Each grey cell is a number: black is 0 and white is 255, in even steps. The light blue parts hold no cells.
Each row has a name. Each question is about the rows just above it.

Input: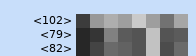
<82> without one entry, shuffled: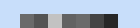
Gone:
[76]
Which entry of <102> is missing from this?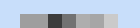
[152]
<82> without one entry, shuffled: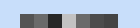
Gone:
[98]
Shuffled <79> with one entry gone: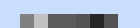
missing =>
[53]
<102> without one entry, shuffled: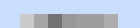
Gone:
[60]
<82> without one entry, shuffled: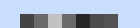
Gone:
[98]

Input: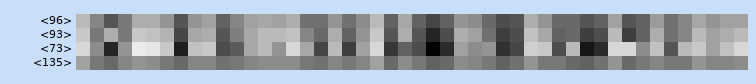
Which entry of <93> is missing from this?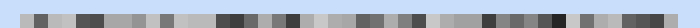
[179]
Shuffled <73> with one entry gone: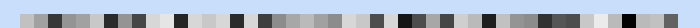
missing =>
[91]
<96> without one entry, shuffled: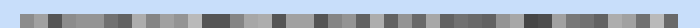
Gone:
[155]
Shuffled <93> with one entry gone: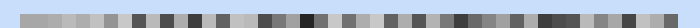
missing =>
[127]
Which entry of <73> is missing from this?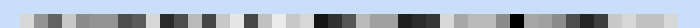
[207]

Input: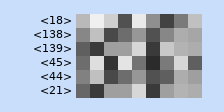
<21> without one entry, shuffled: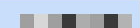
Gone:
[103]
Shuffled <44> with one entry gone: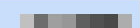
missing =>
[129]
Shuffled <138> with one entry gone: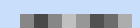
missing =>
[166]
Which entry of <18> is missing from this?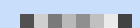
[240]
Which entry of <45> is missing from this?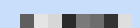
[115]
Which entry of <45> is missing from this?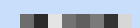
[222]

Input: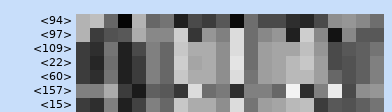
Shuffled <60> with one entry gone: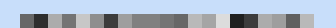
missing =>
[82]
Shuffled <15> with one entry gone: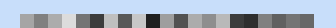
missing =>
[66]
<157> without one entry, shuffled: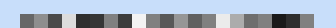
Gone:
[122]
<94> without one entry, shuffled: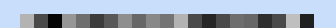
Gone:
[11]
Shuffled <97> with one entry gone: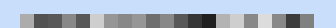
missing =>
[19]

